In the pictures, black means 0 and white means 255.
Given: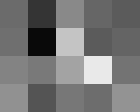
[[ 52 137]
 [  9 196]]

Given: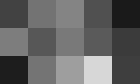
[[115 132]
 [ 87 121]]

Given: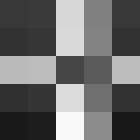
[[ 58 215]
 [ 54 218]]

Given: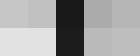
[[192  25]
 [226  28]]

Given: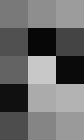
[[142 156]
 [  7  68]]

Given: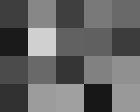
[[135  63]
 [208  97]]

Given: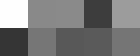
[[137 138]
 [118  88]]

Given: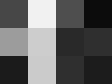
[[241  78]
 [205  41]]
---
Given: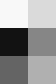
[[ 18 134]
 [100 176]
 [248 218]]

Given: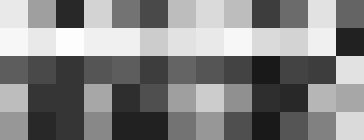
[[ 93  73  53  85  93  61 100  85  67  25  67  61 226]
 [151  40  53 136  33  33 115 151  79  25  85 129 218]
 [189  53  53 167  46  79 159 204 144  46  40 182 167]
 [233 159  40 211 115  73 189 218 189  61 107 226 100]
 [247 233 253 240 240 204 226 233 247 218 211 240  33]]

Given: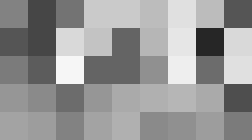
[[ 85  70 217 195 100 182 230  38 217]
 [123  92 246 100 100 144 238 108 224]
 [130  70 115 202 202 188 224 188  85]
 [150 138 108 150 170 176 182 170  78]
 [163 157 130 163 176 138 144 157 123]]

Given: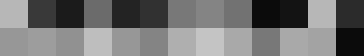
[[151 157 145 190 151 132 175 196 169 120 169 163  11]
 [183  57  27 107  35  49 120 132 114  11  19 183  43]]

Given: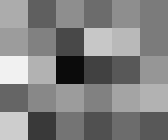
[[101 136 156 129 164 178]
 [156 129  72 199 185 123]
 [172  95 142 108 142 123]
 [205  57 116  80 108  88]
 [241 178  11  65  88 150]]

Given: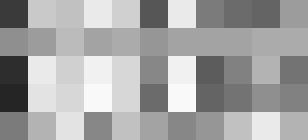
[[ 37 227 215 249 215 107 249 100 115 143 129]
 [ 45 234 208 241 215 135 241  92 129 179 115]
 [ 58 201 193 234 208  86 234 123 107 100 156]
 [123 179 227 135 193 163 135 150 193 234 179]
 [143 156 187 163 171 150 163 163 163 171 171]]

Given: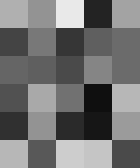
[[ 48 147  42  22 155]
 [ 68 120  54  95 107]
 [ 81 169 113  15 183]
 [101  95  74 133 107]
 [176 147 233  35 163]
 [183  88 205 197  74]]

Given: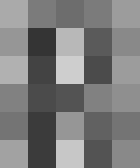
[[116  59 150  97 116]
 [129  75  83 129 143]
 [150  52 184  90 137]
 [162  59 199  83 137]
 [170 123 109 123 156]
 [177  67 206  75 156]]

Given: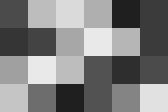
[[ 53  67 167 233 182  59]
 [ 75 189 218 175  31  59]
 [160 233 189  82  46  75]
 [197 109  31  82 132 225]]
